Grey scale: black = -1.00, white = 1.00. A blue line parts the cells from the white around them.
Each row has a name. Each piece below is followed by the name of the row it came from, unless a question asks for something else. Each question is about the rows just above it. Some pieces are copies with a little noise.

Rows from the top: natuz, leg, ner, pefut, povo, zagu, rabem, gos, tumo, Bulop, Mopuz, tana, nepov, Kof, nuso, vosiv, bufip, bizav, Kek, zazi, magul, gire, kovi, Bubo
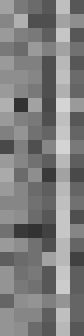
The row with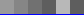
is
tana
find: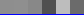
zagu
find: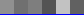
zazi
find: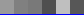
tumo

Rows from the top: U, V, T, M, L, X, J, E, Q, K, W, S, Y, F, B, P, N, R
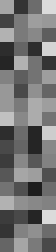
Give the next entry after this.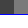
[0.24]
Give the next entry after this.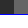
[-0.65]
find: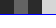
M
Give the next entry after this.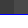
[-0.71]
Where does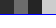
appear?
K

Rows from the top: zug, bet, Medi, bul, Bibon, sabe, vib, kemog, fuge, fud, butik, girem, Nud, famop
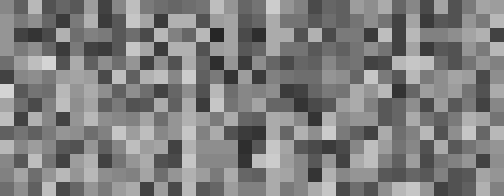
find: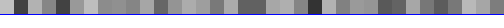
fuge
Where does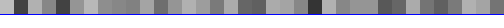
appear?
fuge
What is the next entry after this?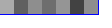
[-0.36]
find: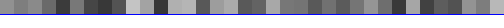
bul

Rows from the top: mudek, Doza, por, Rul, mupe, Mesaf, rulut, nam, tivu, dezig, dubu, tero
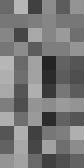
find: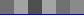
dubu
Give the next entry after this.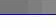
[-0.07]
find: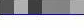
dezig
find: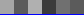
rulut
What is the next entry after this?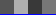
[-0.28]
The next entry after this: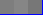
[-0.07]

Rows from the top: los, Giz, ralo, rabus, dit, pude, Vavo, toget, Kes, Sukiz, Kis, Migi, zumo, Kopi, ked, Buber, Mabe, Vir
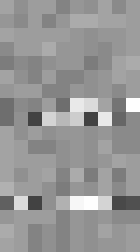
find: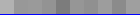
Kopi
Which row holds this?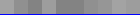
pude
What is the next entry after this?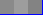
[0.18]
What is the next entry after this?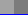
[0.23]
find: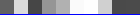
ked

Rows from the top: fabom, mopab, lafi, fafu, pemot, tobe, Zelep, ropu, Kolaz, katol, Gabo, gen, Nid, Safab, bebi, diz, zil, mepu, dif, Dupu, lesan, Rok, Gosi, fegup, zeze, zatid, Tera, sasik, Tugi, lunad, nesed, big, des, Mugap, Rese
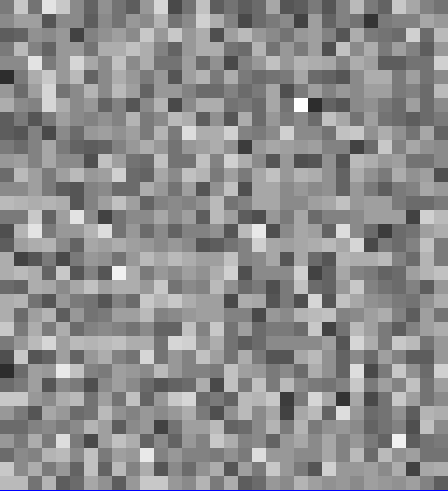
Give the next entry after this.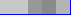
[-0.04]
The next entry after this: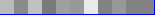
[-0.04]

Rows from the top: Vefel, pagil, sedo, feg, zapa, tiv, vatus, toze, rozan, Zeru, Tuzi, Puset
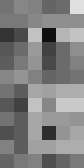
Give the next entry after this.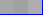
[0.36]
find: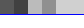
toze
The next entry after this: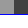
[-0.16]
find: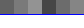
zapa
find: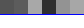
Zeru
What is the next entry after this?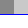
[0.58]
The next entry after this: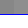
[0.11]

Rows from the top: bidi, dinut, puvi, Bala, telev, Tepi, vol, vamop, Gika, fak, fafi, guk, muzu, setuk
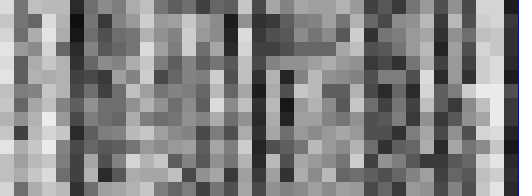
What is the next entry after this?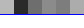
[0.50]
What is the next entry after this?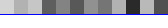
[0.30]
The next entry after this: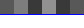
[0.14]
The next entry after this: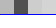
[-0.55]
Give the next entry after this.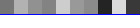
[-0.37]
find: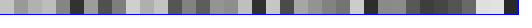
guk
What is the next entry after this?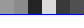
[-0.31]

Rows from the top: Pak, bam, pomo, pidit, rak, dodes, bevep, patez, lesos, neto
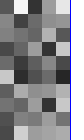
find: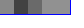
bam
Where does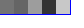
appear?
patez

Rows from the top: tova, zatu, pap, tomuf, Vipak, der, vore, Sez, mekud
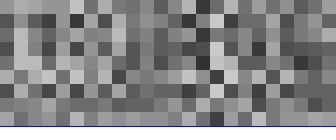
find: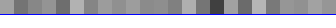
mekud
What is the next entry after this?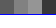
[-0.05]
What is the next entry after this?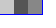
[-0.56]

